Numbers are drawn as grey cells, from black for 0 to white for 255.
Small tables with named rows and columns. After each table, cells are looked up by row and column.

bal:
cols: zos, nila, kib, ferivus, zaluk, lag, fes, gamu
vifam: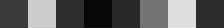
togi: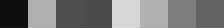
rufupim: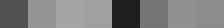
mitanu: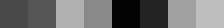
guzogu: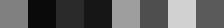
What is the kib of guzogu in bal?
42
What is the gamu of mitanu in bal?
189
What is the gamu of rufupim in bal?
140
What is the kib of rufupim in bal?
165
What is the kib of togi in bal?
78
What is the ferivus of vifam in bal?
6
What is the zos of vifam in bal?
58
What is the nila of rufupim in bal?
148
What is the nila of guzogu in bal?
10
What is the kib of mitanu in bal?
176
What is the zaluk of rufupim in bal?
30
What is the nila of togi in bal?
176
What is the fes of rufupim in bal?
145

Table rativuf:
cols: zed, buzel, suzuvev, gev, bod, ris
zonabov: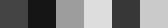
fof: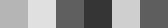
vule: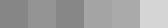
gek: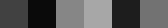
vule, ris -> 213
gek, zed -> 65
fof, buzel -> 224
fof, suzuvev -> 95
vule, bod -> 170
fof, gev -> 53
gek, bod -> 29
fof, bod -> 207

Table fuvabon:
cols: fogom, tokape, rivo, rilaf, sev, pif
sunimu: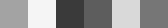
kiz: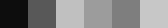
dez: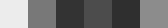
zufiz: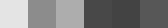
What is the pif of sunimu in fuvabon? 118
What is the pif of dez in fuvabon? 140
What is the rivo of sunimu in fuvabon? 58
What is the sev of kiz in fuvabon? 126
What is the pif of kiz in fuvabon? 199
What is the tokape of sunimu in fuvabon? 245
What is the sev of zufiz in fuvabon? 67
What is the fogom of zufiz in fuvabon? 228
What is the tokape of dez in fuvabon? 120
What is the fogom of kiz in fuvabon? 13
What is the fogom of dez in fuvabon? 236
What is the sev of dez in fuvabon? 47
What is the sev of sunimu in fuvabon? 217
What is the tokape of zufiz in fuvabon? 140
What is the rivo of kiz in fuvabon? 192
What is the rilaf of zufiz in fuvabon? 72
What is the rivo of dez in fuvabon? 51
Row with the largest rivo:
kiz

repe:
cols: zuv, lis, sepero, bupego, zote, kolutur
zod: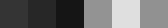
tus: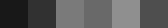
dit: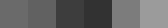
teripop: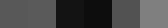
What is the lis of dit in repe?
97
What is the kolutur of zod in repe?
145
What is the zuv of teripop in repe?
88
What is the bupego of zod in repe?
147
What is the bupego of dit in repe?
50
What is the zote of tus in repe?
143
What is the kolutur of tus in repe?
78
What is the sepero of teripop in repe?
19
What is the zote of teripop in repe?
82
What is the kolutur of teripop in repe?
127
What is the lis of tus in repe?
49
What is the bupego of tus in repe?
105
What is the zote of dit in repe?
124
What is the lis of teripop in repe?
90
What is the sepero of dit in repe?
61
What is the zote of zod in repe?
223
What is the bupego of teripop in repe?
13
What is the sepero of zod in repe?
21

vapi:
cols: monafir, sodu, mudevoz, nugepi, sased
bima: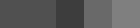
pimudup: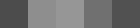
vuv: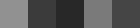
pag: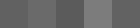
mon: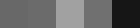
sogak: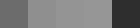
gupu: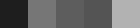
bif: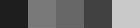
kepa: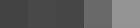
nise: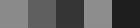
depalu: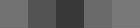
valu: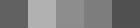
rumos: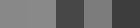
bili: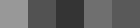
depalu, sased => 120
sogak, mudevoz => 148
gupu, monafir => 30
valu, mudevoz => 141
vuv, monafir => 145
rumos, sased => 61
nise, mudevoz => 53
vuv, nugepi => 122
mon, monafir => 104
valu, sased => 80
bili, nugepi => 111
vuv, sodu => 59
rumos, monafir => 136
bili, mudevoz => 52
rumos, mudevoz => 71
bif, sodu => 121
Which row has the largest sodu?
valu

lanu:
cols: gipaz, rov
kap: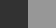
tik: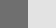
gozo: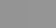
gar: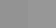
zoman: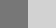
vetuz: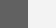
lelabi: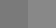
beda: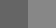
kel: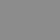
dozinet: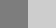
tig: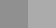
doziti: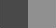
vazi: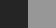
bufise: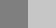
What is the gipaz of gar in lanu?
147
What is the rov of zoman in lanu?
210
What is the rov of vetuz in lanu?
243
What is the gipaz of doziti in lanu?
73
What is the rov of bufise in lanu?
198
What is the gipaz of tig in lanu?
144
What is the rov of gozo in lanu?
149
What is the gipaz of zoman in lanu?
119
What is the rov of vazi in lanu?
151
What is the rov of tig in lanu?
171
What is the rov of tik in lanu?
227
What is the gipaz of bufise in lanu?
127
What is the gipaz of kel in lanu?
140
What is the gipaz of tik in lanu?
111
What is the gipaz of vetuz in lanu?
97

